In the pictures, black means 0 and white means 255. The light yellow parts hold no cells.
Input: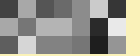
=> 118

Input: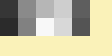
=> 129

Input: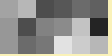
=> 77

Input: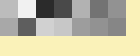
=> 94

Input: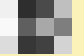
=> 95

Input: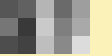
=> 57
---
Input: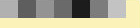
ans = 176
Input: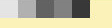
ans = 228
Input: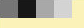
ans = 118
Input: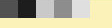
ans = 81
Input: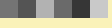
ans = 116
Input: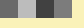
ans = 106
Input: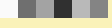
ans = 250
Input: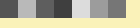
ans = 84
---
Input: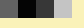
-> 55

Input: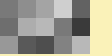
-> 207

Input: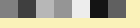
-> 20

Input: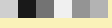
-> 148

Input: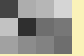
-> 182

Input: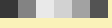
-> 162

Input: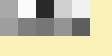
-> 207
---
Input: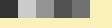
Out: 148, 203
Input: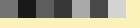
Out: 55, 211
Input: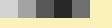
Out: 87, 210
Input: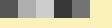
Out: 205, 205
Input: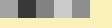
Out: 130, 203
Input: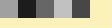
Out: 102, 193
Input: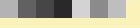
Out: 41, 211
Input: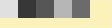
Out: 86, 224
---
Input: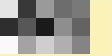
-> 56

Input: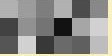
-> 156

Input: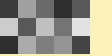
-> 160

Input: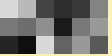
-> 185

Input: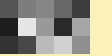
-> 125

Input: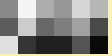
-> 245

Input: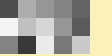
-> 173

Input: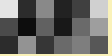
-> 44

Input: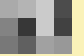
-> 180

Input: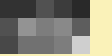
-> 50
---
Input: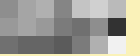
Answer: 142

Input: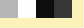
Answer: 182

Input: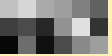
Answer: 193

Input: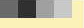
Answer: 106

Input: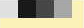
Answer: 224

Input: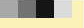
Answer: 168

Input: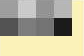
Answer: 158

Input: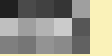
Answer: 32

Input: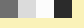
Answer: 111

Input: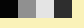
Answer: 4
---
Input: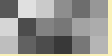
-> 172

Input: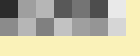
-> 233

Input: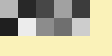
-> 60

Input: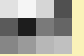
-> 101

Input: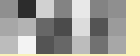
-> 155

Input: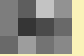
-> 105

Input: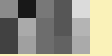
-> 180
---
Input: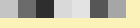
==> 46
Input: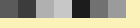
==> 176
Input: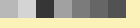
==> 54
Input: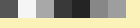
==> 168
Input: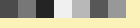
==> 36
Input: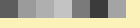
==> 175
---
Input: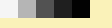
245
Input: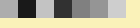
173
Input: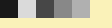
25
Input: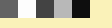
99
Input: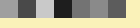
159
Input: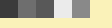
59
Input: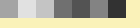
164
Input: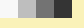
248
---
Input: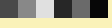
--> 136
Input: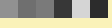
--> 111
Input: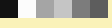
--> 252
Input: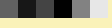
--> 23
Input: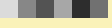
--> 135
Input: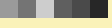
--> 116
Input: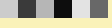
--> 58
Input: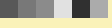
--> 120
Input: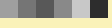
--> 117
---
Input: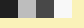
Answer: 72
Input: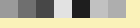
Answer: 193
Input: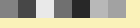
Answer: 184
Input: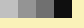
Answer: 112
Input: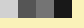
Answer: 116
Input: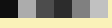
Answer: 128
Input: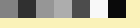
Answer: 248
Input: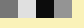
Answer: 12
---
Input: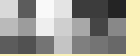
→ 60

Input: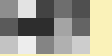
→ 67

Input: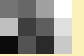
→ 103

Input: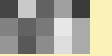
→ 98

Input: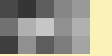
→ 93

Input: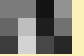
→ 123

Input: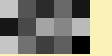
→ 42

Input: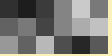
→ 132

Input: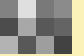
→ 223
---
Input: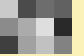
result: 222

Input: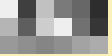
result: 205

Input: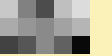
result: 138

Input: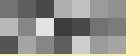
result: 227

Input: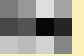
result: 7

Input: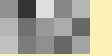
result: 152

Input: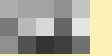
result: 216
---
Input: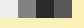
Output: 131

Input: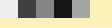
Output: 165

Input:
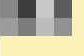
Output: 187

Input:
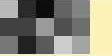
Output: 184

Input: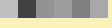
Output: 168

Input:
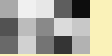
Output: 231

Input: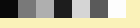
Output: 213

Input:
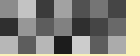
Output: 195
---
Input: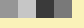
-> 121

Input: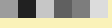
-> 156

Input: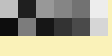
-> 192

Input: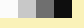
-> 111

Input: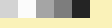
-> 165

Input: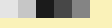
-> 132

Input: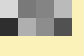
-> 175

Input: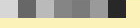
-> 154
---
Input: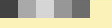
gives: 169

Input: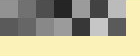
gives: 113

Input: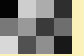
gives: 206

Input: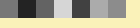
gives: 35

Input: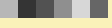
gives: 52

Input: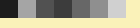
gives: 165

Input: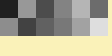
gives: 152
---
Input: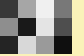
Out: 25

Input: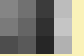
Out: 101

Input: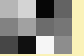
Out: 161

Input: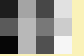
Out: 184

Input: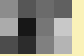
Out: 23

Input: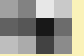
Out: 86

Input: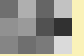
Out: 154

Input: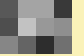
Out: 194

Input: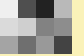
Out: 207
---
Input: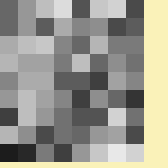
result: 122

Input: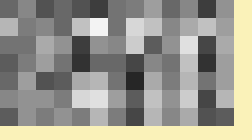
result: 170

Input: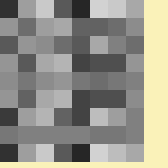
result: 109

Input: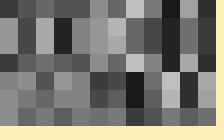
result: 60

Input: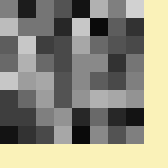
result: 73

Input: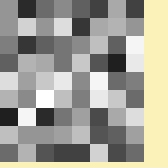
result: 245
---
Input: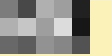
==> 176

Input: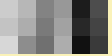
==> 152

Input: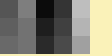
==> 11

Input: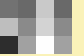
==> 105

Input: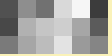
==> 217

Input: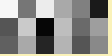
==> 169

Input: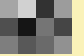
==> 209

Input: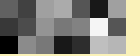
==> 85

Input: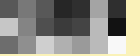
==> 47

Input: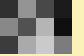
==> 148
